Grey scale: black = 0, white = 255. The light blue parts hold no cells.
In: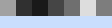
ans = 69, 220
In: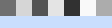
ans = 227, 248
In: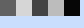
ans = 67, 214
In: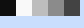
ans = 190, 249
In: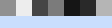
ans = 123, 237
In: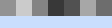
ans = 57, 203
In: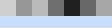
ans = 111, 206
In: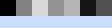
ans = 146, 217
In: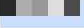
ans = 152, 222
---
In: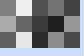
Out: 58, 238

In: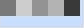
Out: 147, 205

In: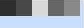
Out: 217, 217

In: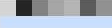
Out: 165, 212

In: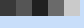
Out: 32, 202

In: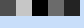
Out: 0, 198
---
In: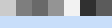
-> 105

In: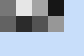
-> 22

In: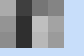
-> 163

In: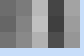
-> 115

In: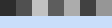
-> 193

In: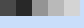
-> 73

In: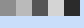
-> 142
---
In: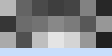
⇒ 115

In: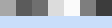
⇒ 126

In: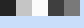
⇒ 121

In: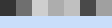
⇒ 160

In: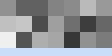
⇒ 139

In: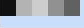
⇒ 145
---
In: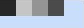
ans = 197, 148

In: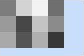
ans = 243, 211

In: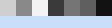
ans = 243, 207

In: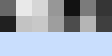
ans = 233, 214

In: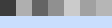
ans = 203, 182

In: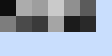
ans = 202, 171
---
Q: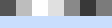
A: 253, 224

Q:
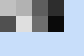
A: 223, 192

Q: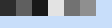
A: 227, 143

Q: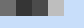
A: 190, 110

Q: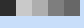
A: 201, 174

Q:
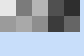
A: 231, 181

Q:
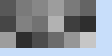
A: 198, 178

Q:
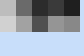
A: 209, 189

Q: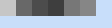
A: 198, 134

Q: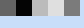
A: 223, 187
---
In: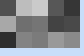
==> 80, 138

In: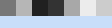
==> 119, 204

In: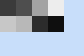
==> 59, 15

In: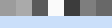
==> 155, 105

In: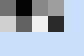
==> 112, 43

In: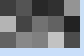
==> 63, 76

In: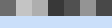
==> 108, 73
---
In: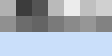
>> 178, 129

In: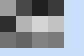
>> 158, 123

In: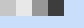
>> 198, 61

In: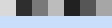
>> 217, 166

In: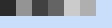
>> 43, 175

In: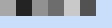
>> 167, 82
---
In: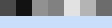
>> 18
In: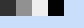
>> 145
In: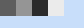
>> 149
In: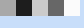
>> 29
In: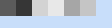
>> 54
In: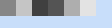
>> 197
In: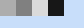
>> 128
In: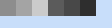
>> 164
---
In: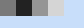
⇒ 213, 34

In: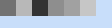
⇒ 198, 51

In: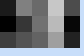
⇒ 199, 1

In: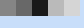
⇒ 213, 25

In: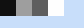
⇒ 254, 16

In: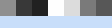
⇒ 254, 33
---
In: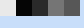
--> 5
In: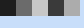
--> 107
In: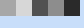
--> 215
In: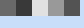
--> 57
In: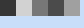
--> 210
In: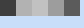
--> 178
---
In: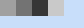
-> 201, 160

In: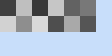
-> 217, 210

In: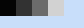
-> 210, 107

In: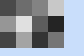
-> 224, 200

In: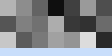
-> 220, 199

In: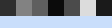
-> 220, 130
